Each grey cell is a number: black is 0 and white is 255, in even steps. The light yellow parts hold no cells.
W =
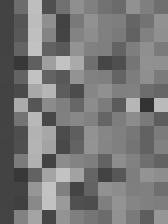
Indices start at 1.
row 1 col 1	67
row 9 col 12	93
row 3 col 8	128
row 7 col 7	134
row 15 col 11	128
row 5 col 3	95
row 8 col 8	124
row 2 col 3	188
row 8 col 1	67
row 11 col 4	163
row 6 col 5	88
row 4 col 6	147
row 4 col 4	98
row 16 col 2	130
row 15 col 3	137
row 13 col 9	87
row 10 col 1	68
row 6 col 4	99
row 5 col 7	111
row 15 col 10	133
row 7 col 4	181
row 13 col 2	56
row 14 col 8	145
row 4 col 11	143
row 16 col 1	68
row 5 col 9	79
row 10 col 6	94
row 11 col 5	73
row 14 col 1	67
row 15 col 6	80
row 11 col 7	147
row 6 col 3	194
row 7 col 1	67
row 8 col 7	140
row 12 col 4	67
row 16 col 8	108
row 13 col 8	67
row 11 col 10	116

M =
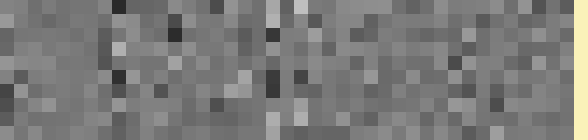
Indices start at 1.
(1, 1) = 131
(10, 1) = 140
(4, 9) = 176
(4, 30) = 123
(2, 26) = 134
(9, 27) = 98
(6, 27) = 151
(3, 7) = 121
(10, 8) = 111
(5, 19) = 124
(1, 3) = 111
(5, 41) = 138
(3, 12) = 110
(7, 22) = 104
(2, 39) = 108
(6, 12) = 128
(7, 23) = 100
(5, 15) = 137
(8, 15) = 123
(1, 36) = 140
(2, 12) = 117
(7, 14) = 115
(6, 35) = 127
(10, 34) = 91
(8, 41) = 115
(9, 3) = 113
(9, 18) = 110
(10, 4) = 117
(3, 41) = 106
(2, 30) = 123
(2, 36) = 113
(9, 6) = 120
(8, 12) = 129
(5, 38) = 96
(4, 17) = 132
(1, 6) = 117
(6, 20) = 59
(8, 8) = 114

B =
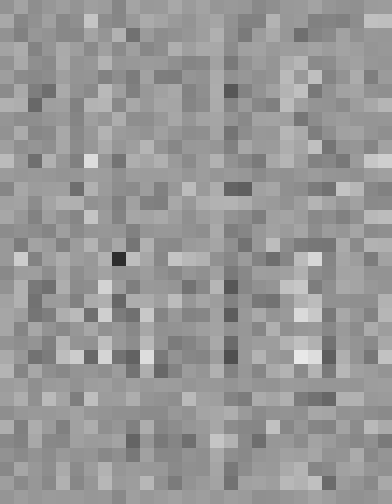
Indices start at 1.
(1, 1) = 147
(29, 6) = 126
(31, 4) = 155
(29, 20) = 164
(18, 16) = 165
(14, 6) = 110
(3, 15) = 158
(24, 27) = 171
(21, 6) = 140
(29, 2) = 174
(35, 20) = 158
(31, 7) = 173
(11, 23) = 192
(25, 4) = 128
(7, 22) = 192
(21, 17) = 87
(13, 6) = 150
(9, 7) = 159
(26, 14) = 135
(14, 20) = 166
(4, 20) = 153
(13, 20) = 147
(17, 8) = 151
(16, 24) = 142
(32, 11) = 150
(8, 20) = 127
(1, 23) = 163
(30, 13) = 152
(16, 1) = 167
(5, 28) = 149
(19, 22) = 187
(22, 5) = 156
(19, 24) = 133
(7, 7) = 138
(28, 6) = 146
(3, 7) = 164
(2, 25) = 128
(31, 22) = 151
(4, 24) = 156

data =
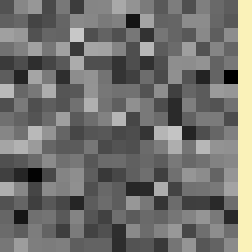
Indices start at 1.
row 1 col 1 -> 82
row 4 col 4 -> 119
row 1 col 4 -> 73
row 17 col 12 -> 131
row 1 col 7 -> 133
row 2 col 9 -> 129
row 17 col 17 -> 110
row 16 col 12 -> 100
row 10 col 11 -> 52
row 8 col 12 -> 77
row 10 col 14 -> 36
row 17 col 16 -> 141
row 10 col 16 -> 102
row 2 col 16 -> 103
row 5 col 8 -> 79
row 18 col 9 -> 45
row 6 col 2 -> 36
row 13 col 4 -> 72
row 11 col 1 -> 165
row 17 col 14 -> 71
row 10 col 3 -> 185
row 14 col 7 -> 80
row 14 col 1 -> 174
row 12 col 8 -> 107
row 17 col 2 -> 93
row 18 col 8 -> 99
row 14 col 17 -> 163
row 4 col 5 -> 161
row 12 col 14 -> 104
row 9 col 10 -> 70
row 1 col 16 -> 105
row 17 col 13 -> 152
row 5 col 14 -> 141
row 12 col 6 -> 120
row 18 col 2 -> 157

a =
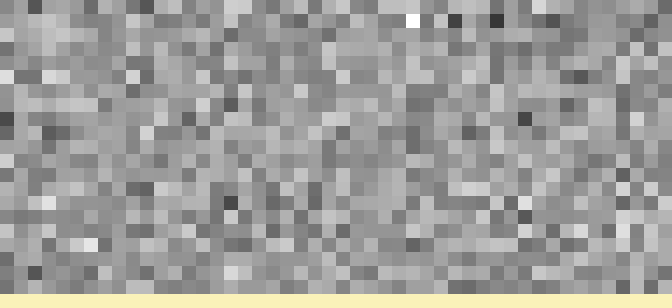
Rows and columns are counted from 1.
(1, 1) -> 136
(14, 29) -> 180
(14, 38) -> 143
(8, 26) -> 171
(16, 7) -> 168
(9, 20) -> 144
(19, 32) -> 164
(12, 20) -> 160
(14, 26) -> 138
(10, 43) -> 160
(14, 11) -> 99
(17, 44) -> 112
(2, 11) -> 164
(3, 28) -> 142
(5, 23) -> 136
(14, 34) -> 209
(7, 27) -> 152
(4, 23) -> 144
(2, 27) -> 164
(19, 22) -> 150
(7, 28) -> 150
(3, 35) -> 146
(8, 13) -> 149
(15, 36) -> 198
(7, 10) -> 110
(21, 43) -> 150
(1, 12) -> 174
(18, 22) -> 128
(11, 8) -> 158
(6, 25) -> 203
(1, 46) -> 171
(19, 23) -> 158
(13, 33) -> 177
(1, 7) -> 108
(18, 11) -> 193
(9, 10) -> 148
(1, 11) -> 86
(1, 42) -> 134

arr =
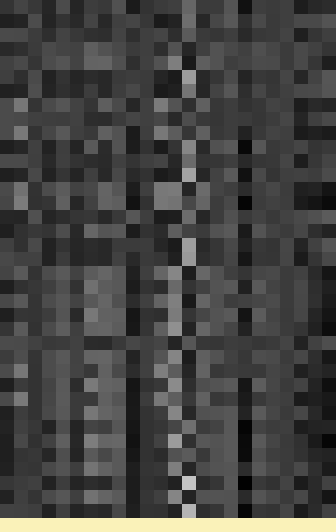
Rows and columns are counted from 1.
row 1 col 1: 52
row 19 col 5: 59
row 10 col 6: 63
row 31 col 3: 55
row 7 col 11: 58
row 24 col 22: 53
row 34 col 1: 33
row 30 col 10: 25
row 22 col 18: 65
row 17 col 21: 59
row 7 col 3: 78
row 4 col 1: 41
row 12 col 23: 55
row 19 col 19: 54
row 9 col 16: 54
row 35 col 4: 34
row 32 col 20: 69
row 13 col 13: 34
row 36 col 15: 83
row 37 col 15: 46
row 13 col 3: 72
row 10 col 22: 27
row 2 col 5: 51
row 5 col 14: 25
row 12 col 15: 53
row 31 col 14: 112
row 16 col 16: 60
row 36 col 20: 72
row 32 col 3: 49
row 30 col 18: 35
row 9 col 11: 64
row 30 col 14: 39
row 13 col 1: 31
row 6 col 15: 40
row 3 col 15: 58
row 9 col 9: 59
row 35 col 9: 72
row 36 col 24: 21
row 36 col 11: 54
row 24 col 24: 13
